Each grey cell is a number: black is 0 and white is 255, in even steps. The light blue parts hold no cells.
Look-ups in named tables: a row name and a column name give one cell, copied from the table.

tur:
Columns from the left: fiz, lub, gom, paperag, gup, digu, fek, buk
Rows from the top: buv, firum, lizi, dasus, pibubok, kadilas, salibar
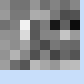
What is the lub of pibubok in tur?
142
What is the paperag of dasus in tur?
88
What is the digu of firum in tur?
121
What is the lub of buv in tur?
116
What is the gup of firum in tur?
168
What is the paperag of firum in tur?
172
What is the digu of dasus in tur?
133
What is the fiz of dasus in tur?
145
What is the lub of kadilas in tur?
179
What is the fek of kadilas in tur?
103
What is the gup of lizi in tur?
125
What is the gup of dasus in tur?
133
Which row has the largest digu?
salibar

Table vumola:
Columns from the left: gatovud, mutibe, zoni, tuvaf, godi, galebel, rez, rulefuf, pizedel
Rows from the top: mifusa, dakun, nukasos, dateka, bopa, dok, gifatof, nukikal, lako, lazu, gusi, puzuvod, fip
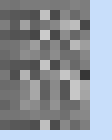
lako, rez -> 86
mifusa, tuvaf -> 123
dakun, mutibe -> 88
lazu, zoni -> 132
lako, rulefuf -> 198
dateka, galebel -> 72
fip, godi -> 191
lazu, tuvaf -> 167
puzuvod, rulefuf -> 135
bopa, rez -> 92
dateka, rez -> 141
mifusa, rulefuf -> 130
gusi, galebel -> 146
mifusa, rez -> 122
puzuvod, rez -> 112
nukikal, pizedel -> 54
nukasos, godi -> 119
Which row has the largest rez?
nukikal

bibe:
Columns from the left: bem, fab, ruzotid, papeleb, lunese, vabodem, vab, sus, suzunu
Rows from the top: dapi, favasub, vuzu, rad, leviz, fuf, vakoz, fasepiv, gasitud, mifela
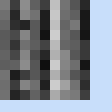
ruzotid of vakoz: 140
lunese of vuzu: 31
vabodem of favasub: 199
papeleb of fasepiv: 87
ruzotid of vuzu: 36
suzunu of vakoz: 21
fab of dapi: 61
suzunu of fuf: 57

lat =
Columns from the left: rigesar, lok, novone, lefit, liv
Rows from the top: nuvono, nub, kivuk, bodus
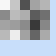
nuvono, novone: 81
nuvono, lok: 198
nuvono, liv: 181
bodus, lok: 237
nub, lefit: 92
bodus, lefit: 101
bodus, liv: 170
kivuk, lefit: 57
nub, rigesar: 138
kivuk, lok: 157
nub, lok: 187
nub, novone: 174
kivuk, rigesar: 163
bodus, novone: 162
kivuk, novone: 139
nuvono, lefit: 163
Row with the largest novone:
nub

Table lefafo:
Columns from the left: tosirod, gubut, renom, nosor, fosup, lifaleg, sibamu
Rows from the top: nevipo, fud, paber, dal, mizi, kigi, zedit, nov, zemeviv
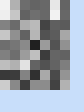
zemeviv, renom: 61
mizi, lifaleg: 83
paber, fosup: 68
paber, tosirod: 130
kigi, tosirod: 128
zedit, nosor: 99
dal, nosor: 182
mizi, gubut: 118
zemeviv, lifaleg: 66
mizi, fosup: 155

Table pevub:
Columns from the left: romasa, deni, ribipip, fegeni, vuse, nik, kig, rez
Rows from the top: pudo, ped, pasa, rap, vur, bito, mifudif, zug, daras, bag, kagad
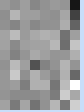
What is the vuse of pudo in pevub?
146
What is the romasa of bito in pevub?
154
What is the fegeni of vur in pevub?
162
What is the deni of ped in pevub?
181
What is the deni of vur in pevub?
138
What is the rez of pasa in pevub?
99
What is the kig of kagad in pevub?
121
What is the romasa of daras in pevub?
151
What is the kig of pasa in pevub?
173
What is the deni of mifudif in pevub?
186
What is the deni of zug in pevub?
201
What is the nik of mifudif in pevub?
147
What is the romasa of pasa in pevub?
145
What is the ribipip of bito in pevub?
149
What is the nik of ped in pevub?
144
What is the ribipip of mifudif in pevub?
159
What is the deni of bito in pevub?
130
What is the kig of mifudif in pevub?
180
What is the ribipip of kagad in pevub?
165
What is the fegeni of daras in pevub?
176
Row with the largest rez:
daras

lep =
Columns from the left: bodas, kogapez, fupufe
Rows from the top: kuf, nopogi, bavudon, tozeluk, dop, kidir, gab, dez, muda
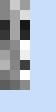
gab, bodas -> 180
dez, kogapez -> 141
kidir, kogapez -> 130
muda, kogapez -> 107
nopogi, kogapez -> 164
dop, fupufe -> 253
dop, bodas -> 119
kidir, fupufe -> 237
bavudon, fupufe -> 23
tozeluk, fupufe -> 39
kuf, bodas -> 133
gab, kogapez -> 133

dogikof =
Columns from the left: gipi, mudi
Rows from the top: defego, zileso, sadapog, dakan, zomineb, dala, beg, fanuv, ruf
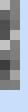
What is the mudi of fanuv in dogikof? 163
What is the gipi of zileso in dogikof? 100
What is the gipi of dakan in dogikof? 82
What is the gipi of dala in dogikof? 116
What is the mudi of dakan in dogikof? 184
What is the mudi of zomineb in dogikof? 128
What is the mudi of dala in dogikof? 126
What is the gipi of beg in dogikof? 61
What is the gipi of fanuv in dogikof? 94
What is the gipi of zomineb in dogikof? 195
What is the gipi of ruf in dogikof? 124
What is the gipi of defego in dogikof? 192
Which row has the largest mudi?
dakan

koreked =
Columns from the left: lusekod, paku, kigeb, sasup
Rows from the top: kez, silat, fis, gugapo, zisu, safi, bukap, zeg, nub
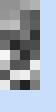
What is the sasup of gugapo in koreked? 52
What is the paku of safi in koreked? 136
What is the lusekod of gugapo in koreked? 88
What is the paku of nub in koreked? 93
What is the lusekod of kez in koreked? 146
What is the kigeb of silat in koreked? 108
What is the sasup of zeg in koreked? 158
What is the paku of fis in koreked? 189
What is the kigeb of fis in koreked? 112
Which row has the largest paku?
zeg

